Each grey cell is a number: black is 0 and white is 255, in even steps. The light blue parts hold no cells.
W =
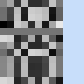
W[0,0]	134
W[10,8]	119
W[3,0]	1
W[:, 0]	[134, 111, 112, 1, 117, 216, 136, 111, 134, 135, 133, 215]
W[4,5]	117
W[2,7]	17
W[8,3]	182
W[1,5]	198
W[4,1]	116
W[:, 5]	[46, 198, 203, 189, 117, 44, 42, 205, 52, 47, 49, 45]
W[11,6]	187
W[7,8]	97
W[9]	[135, 164, 55, 187, 45, 47, 68, 192, 119]
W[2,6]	189
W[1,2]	188
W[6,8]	119
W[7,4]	211
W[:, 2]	[53, 188, 194, 203, 117, 36, 50, 195, 60, 55, 56, 36]
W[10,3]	184
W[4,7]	117
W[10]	[133, 162, 56, 184, 48, 49, 70, 191, 119]
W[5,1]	208
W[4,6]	116
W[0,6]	68

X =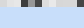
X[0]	217
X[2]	231
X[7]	233

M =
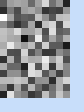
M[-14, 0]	92
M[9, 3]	34
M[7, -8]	77
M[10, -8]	144
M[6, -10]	172
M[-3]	[185, 186, 197, 188, 71, 144, 147, 45, 175, 212]
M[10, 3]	85
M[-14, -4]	215
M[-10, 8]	93
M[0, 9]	34
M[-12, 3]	97
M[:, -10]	[92, 44, 254, 141, 193, 189, 172, 196, 50, 174, 66, 185, 142, 36]
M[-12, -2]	189
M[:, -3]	[113, 69, 86, 212, 221, 163, 91, 58, 159, 54, 142, 45, 112, 119]
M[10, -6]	221
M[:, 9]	[34, 151, 195, 214, 105, 177, 26, 112, 78, 134, 132, 212, 89, 149]
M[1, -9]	122
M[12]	[142, 56, 165, 82, 182, 107, 65, 112, 175, 89]
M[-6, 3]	193
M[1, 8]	62
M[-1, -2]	197
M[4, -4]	79
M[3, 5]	43
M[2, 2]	83
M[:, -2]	[152, 62, 189, 76, 93, 113, 90, 140, 204, 194, 66, 175, 175, 197]
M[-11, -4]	193
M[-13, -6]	169
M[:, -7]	[161, 157, 97, 82, 161, 16, 157, 212, 193, 34, 85, 188, 82, 127]
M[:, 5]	[161, 145, 194, 43, 191, 235, 91, 129, 174, 83, 208, 144, 107, 77]
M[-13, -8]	76

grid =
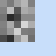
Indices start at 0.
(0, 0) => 146
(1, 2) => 87
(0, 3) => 182
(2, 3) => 138
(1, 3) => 171
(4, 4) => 121
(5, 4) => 111

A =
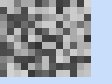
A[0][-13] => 196
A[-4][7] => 75
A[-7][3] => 84
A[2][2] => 80
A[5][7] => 61
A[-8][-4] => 189
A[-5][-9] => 73
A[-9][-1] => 76
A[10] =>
[91, 210, 198, 211, 57, 89, 103, 72, 199, 202, 71, 189, 196]
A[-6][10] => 171
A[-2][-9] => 178
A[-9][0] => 131
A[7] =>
[75, 79, 159, 173, 136, 87, 75, 75, 198, 124, 205, 178, 200]
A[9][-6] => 93
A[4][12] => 158
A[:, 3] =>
[166, 74, 79, 109, 84, 61, 145, 173, 69, 60, 211]
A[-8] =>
[154, 94, 69, 109, 82, 176, 203, 202, 72, 189, 162, 114, 156]
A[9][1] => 208
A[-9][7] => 167
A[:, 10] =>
[172, 203, 204, 162, 171, 171, 97, 205, 63, 73, 71]
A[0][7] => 166
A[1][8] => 56
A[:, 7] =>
[166, 208, 167, 202, 189, 61, 183, 75, 78, 93, 72]
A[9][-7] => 187
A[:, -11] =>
[125, 162, 80, 69, 195, 151, 193, 159, 71, 158, 198]
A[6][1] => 111
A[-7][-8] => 67
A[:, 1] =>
[192, 190, 69, 94, 75, 196, 111, 79, 153, 208, 210]

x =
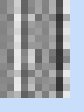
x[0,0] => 131
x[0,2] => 206
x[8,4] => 211
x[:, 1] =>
[153, 156, 119, 143, 150, 139, 147, 113, 107, 130, 160, 134, 123, 162]
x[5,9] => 213
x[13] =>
[128, 162, 182, 97, 119, 172, 125, 182, 99, 234]
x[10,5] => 168
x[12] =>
[140, 123, 233, 121, 189, 120, 149, 135, 52, 181]
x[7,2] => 231
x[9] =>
[138, 130, 232, 115, 182, 128, 146, 144, 53, 194]
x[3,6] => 137
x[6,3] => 102
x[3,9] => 219
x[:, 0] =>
[131, 129, 142, 133, 131, 135, 132, 145, 148, 138, 128, 136, 140, 128]
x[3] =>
[133, 143, 223, 105, 159, 146, 137, 161, 62, 219]
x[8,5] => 97
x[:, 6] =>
[131, 129, 152, 137, 133, 140, 135, 156, 160, 146, 126, 143, 149, 125]
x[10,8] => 91
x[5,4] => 167
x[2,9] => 168
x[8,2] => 228
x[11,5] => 135
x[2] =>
[142, 119, 234, 126, 197, 112, 152, 128, 52, 168]
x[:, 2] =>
[206, 198, 234, 223, 212, 227, 217, 231, 228, 232, 191, 230, 233, 182]
